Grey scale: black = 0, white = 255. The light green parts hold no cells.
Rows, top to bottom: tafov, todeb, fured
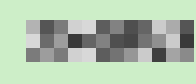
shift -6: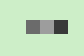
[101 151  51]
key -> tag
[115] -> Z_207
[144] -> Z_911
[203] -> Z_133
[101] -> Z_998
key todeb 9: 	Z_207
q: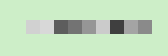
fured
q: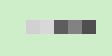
tafov
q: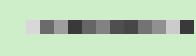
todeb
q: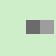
todeb
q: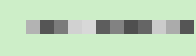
tafov

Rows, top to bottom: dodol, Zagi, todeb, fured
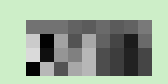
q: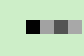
Zagi
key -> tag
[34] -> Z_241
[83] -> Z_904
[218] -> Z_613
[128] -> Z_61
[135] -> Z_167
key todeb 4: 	Z_61

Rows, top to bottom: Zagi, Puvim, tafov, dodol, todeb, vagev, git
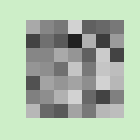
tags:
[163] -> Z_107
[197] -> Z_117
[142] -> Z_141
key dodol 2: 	Z_141
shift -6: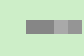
[128 128 163 143]

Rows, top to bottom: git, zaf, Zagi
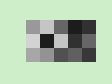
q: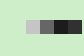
git
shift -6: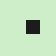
[22]
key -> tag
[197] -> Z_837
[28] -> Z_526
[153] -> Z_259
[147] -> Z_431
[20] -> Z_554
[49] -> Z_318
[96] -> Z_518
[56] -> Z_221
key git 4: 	Z_526
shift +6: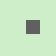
[102]
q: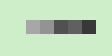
Zagi
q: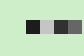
zaf
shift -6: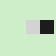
[205  22]

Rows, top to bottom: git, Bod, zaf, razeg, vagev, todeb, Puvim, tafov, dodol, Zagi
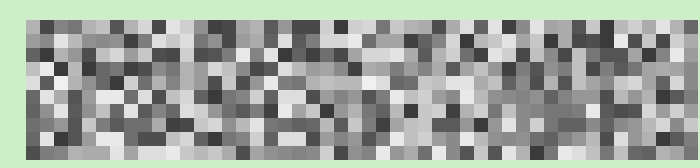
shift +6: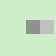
[150 198]
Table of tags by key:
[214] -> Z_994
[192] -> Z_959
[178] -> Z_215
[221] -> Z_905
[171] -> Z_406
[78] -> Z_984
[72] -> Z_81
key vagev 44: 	Z_994
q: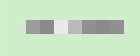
dodol
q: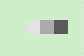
zaf
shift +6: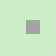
[170]
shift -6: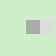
[165 215]
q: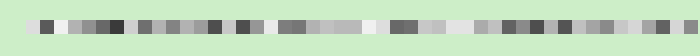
vagev

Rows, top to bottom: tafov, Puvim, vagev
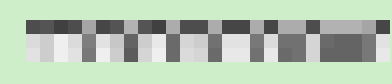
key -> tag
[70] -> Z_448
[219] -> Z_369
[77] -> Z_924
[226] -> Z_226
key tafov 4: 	Z_924
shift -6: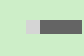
[207  94  94  94]
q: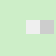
vagev
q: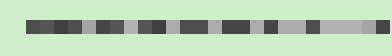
tafov

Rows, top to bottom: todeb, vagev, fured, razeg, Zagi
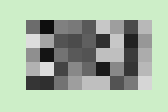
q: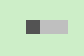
fured
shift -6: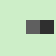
[89 41]
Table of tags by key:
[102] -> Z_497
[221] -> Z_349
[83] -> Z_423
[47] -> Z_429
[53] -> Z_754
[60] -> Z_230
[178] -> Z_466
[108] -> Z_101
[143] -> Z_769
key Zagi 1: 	Z_754

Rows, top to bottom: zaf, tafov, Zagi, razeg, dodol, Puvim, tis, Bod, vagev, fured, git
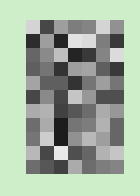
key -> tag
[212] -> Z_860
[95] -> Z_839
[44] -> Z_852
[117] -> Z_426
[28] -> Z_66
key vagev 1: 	Z_426
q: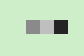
Zagi
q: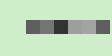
razeg
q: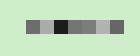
Bod
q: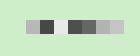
fured
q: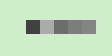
git

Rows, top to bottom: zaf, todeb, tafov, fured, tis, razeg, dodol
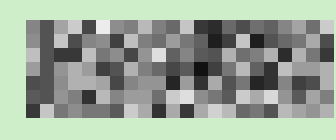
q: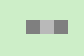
zaf
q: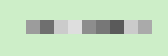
razeg
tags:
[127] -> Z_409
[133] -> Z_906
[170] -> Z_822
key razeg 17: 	Z_822
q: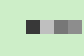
tafov
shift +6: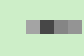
[170  77 139 154]
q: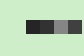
tis
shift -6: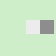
[230 135]

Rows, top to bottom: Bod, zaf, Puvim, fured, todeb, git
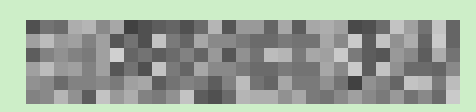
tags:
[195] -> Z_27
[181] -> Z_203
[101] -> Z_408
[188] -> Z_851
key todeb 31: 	Z_851
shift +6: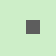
[99]

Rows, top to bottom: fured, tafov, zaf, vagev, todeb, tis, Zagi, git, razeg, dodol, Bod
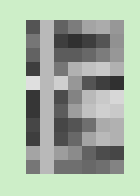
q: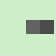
dodol
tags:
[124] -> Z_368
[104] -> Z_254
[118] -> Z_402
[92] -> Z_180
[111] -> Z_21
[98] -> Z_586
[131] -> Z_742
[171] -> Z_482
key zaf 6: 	Z_368
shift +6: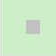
[199]

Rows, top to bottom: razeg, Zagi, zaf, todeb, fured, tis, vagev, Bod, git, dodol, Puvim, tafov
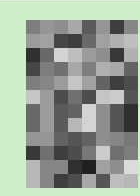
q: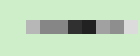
Puvim
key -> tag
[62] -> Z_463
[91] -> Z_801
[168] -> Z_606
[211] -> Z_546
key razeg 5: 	Z_801

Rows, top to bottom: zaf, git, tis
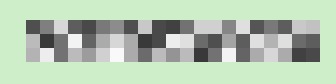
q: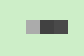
tis
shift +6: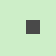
[79]
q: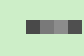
zaf
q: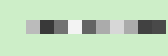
tis
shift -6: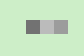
[108 181 150]

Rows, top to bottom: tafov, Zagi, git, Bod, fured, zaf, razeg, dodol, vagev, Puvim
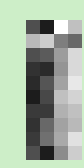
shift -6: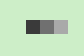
[ 52 106 163]
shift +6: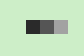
[ 48  91 168]
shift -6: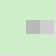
[179 199]
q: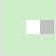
tafov

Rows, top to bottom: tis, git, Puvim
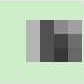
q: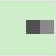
tis
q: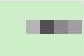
tis
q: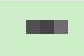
git
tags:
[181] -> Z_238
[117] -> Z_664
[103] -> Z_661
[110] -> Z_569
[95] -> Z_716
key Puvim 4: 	Z_661

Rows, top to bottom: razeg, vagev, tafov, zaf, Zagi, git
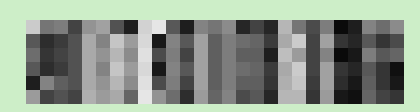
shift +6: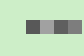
[ 94 167 101 131]
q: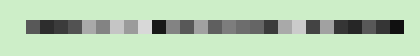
zaf
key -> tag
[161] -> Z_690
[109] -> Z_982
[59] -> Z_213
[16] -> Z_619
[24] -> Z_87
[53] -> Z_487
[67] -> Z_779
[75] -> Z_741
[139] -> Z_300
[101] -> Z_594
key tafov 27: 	Z_594
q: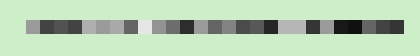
git
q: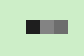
razeg
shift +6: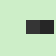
[59 44]

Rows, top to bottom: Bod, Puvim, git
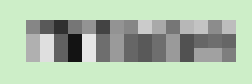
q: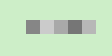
Bod
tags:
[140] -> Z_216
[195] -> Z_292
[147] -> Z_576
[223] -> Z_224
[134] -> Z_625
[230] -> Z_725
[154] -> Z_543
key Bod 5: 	Z_576
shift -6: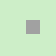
[155]

